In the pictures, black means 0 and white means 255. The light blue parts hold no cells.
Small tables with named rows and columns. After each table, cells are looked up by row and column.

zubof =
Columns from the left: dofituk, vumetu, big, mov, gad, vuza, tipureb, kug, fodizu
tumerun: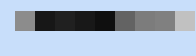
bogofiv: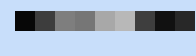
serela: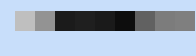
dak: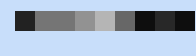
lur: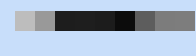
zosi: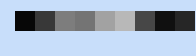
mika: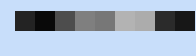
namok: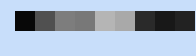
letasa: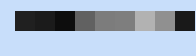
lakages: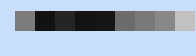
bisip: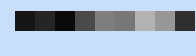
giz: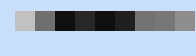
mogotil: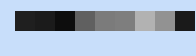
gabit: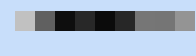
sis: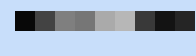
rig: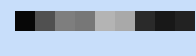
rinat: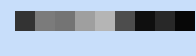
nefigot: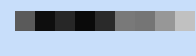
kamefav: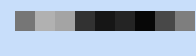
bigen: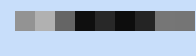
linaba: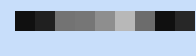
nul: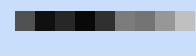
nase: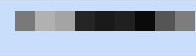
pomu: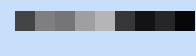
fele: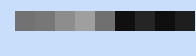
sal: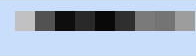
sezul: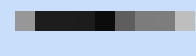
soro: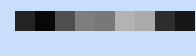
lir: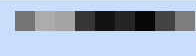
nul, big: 39
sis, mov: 118
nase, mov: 37
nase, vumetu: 177
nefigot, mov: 10
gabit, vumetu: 96
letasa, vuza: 126
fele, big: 141
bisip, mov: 74
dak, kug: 40

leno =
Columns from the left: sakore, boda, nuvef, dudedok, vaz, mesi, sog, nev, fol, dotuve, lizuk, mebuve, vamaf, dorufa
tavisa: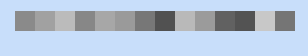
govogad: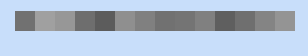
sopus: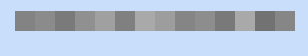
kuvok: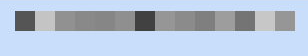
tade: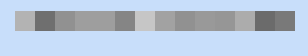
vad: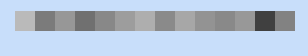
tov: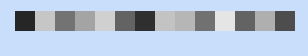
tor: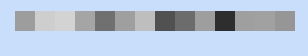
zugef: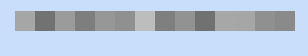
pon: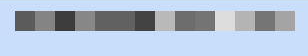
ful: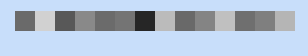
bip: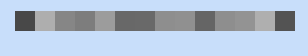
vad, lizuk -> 137
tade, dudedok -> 158
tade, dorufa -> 121
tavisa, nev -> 81
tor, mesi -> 159
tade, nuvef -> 145
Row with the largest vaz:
tov

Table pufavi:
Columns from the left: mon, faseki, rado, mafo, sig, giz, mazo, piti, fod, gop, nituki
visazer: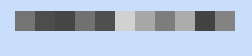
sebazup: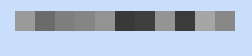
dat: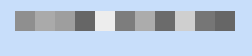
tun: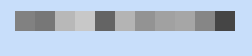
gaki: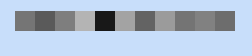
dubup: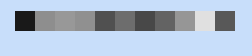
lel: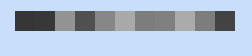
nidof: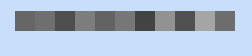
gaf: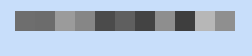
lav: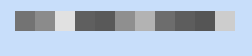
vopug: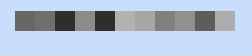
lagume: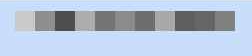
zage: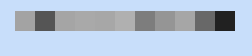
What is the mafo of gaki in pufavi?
180
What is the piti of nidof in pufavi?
146
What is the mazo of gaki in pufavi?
99
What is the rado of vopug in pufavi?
46
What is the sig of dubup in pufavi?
80
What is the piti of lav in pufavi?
109
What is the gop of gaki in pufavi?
129
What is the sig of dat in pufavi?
237
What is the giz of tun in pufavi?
180
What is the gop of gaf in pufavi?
183
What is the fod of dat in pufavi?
207
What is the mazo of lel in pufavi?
125

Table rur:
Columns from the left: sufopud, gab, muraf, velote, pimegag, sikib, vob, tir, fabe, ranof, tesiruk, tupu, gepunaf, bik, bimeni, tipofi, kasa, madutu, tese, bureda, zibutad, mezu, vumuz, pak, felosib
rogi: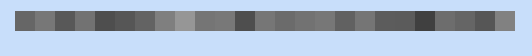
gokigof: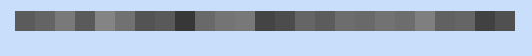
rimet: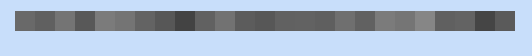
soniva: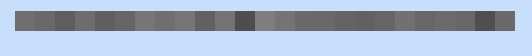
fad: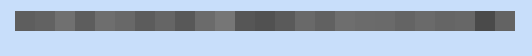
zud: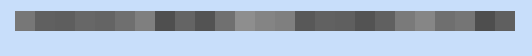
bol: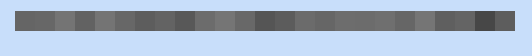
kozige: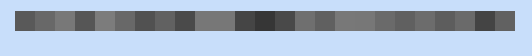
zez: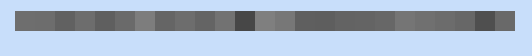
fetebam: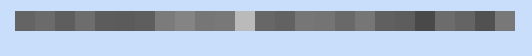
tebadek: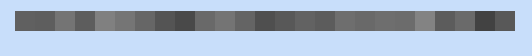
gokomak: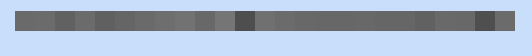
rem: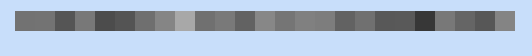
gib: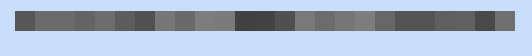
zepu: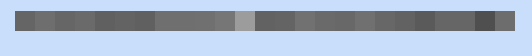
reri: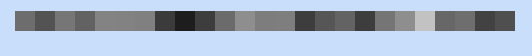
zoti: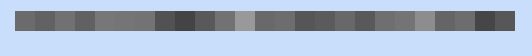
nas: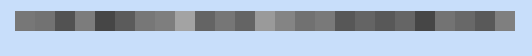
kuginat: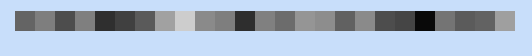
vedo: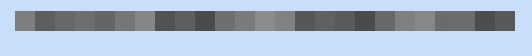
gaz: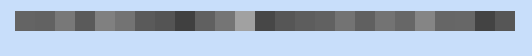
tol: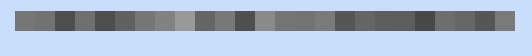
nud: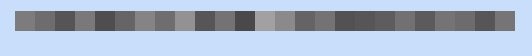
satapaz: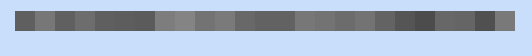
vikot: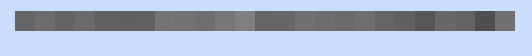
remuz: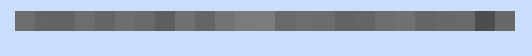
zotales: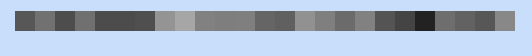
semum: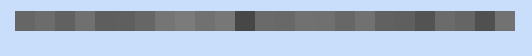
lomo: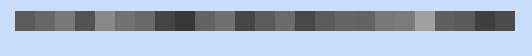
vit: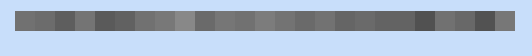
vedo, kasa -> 90
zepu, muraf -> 102
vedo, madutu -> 75
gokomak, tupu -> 78
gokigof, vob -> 83
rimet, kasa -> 111
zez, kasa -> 99
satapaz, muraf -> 96
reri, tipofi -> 86
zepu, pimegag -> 96
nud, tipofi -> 115
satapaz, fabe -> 132
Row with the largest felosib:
kuginat

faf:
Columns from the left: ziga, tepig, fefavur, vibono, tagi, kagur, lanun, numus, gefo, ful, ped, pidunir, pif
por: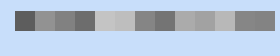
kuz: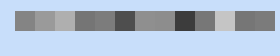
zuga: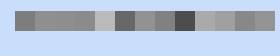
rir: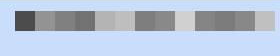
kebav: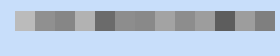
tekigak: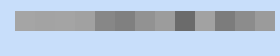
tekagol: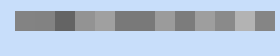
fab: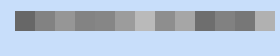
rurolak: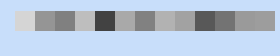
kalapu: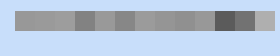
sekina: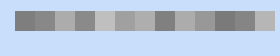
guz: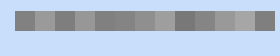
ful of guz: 133
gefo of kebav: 141
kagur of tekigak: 128
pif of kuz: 123
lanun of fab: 186
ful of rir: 133
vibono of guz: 151
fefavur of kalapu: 157
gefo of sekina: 172
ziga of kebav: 187
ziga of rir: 76
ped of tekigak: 124
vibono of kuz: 117
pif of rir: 192
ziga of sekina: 126
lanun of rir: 126
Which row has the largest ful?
zuga

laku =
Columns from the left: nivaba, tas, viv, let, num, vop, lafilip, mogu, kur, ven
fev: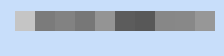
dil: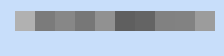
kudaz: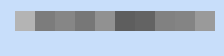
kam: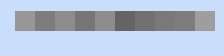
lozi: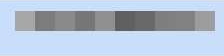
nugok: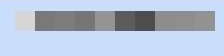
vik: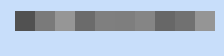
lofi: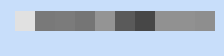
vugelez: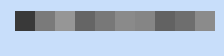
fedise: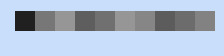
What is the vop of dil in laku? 95
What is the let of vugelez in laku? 101
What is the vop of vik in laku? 126
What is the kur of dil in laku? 130
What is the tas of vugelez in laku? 122
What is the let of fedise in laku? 94
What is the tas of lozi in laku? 124
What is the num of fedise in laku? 112
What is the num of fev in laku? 148
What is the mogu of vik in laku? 103

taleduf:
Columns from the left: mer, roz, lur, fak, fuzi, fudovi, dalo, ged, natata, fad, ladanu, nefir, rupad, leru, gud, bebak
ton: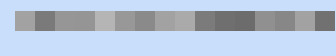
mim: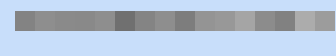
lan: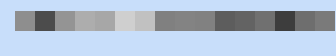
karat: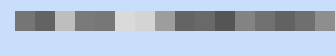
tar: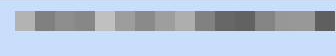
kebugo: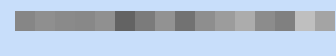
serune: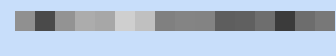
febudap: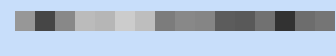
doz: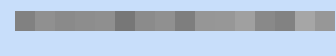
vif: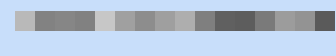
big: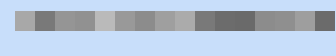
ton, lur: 150
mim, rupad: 140
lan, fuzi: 167
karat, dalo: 212
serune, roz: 74
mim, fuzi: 142
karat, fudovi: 218

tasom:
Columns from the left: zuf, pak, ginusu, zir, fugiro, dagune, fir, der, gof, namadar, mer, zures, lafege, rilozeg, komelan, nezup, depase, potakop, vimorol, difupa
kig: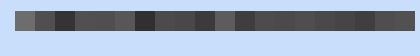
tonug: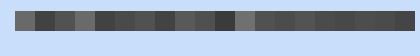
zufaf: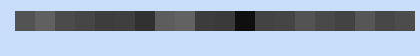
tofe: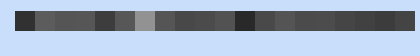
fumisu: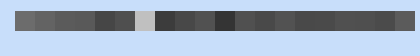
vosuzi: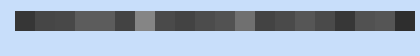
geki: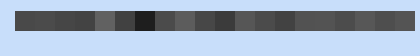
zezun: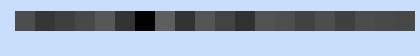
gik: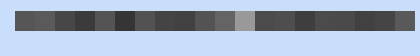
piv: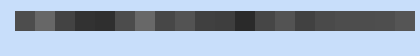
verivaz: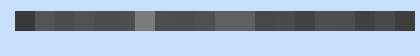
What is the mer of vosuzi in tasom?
82
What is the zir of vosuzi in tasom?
92
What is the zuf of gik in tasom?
86
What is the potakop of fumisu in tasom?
79
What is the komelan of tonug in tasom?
83
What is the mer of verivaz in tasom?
96
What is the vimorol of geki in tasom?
78
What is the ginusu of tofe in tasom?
85
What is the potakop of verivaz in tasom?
65
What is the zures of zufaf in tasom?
15
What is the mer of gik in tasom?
100
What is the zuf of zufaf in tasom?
83
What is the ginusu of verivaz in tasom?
77
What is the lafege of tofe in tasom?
73
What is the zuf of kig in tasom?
109
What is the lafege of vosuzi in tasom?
67
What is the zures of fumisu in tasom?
80
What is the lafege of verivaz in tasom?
72

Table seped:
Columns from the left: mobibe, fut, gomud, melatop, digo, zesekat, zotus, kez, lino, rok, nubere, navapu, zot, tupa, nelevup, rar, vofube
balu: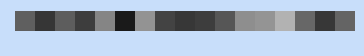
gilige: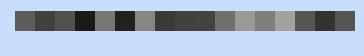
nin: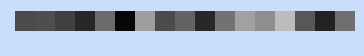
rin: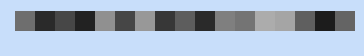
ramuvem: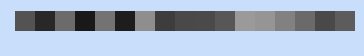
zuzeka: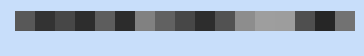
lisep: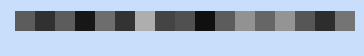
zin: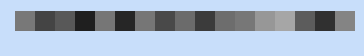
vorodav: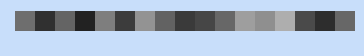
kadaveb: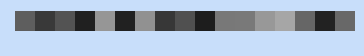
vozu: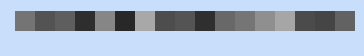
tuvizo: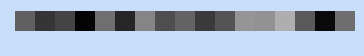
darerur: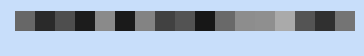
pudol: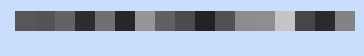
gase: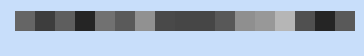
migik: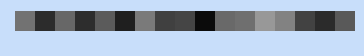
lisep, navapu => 146
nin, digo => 107
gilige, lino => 65
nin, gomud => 64
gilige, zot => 126
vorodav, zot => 143
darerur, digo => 138
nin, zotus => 158
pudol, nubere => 81
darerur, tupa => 170
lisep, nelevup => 86
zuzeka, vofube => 114
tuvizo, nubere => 84
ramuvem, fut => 40
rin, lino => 93
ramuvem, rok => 74
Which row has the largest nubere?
rin

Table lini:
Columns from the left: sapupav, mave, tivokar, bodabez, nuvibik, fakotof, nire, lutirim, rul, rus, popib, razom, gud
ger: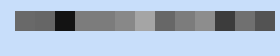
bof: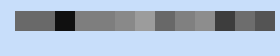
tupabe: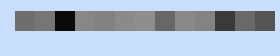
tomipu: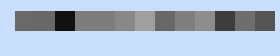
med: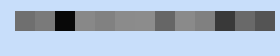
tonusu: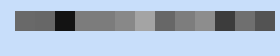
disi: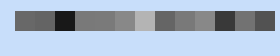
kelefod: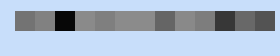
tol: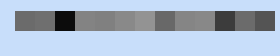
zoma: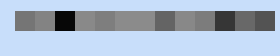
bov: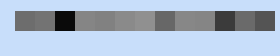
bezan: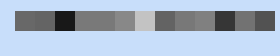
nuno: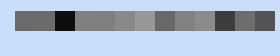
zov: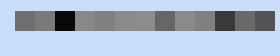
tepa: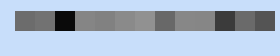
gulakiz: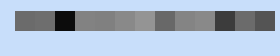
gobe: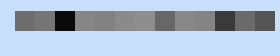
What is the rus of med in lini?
128
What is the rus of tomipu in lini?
141
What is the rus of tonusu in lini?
141
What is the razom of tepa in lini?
106
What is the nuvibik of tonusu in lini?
124
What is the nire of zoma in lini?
139
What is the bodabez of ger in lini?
124
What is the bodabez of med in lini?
136
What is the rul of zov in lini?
138
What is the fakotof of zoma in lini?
139
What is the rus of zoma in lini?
124
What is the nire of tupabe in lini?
142
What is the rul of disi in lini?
121
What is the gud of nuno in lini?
84
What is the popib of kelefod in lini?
55
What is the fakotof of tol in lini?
137
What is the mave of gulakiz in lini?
110
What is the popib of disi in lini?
57
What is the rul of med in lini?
138
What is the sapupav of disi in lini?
104

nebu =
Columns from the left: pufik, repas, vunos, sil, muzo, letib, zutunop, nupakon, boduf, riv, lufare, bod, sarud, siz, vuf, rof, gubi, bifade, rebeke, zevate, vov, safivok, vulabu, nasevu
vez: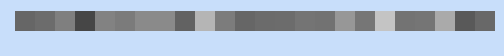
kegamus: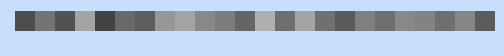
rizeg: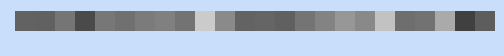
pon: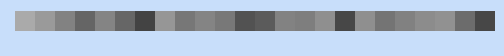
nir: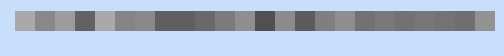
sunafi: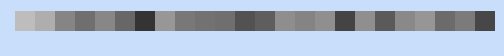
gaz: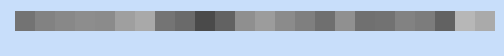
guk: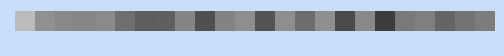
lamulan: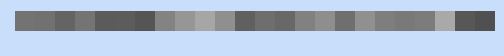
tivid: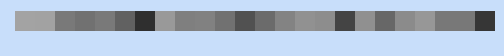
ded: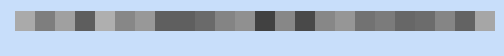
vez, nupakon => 138
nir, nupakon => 95
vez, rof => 114
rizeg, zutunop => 123
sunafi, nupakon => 151
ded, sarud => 65
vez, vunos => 127
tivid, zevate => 139
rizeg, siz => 96
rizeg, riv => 203
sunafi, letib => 103
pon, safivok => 145
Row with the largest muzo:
ded

